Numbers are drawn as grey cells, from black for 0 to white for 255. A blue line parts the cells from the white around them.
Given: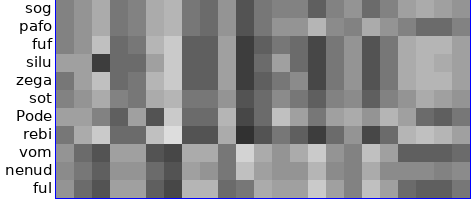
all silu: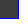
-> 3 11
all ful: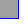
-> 4 5 13 14 16 19
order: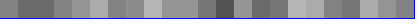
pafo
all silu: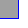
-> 1 2 6 10 13 23
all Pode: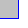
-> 13
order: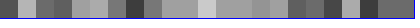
silu
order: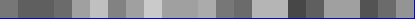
ful

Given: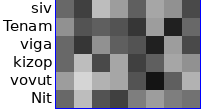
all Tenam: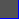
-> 2 4
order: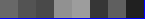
viga
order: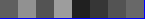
Tenam
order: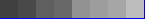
siv

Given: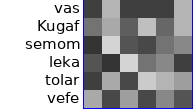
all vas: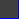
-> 1 3 4 5
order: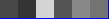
semom

